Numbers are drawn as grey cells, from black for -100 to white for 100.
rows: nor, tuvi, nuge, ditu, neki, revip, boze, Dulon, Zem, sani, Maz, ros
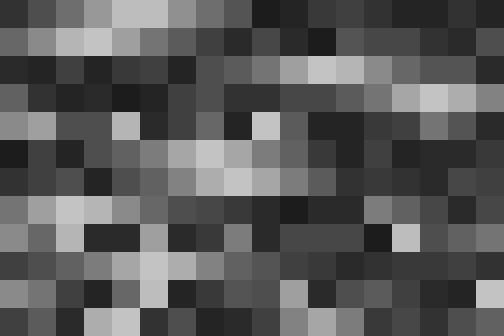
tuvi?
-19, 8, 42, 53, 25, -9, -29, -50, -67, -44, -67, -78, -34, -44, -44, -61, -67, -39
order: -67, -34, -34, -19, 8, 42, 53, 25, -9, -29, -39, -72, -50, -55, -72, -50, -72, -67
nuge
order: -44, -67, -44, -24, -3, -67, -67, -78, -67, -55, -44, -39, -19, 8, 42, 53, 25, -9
Dulon
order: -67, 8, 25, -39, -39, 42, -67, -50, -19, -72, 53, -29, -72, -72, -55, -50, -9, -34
neki
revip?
-78, -50, -72, -39, -24, -3, 30, 53, 30, -3, -24, -55, -72, -50, -72, -67, -67, -55
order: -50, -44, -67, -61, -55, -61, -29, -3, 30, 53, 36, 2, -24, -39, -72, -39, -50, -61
boze
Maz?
8, -9, -50, -72, -19, 48, -72, -55, -34, -39, 25, -67, -39, -29, -50, -67, -72, 53

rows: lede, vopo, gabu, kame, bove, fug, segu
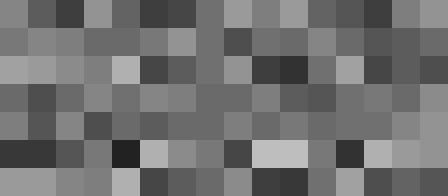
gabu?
26, 21, 9, -1, 38, -45, -28, -12, 15, -51, -61, -12, 26, -45, -28, -39
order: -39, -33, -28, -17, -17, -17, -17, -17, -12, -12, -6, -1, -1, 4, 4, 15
bove
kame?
-17, -39, -17, 4, -12, 4, -1, -17, -17, -1, -28, -33, -12, -6, -17, 9
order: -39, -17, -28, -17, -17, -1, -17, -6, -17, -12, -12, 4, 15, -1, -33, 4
bove

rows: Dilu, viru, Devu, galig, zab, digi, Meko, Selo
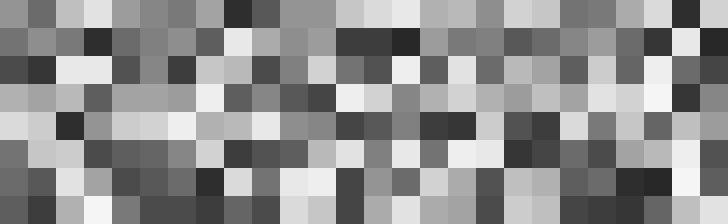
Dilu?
16, -16, 50, 77, 22, 5, -5, 28, -64, -31, 16, 16, 55, 71, 82, 39, 45, 11, 65, 55, -10, -5, 34, 71, -64, 65
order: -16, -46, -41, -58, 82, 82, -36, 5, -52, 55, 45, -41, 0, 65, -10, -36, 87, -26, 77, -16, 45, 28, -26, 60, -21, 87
Devu
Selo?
-26, -52, 39, 92, -5, -41, -41, -52, -21, -41, 71, 55, -46, 34, 77, 34, 28, -41, 60, 50, -46, -52, -58, -21, 50, 77
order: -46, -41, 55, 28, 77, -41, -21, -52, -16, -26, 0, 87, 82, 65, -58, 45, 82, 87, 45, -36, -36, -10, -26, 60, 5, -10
digi

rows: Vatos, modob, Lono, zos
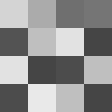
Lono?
77, -46, -40, 50
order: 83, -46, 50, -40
zos
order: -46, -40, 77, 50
Lono
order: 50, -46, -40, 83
zos
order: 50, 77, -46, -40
Lono

